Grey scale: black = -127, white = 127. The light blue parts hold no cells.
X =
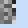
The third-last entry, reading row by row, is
-25
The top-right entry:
-93
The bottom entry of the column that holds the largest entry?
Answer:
84
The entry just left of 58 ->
1
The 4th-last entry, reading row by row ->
1
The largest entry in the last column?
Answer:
98

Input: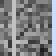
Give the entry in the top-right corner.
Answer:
-9
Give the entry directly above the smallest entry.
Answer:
-69
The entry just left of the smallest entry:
-9
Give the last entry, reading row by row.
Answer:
-69
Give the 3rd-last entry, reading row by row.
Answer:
-81
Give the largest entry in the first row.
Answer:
65
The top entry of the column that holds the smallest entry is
7
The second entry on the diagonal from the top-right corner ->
-38
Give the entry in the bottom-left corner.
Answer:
-53
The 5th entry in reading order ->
7
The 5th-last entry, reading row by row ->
34
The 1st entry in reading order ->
-53
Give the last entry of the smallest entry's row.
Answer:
22
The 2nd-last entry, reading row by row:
-24
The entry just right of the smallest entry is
-81
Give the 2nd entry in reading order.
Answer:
-9
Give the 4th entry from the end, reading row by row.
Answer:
-38

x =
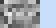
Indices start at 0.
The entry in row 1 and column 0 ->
15
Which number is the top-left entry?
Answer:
-67
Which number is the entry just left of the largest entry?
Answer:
79
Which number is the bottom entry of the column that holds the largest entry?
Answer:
-42
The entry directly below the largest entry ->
65
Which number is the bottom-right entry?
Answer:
53
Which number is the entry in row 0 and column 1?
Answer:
93
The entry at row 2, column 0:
1
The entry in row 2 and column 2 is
-42
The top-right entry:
-55
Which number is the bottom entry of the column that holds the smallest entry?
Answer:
27
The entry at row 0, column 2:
65
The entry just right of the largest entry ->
15

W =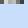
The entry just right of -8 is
-64
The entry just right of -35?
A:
88
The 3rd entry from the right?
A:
62

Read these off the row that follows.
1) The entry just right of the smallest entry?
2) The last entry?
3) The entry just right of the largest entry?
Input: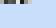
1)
19
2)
74
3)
-101
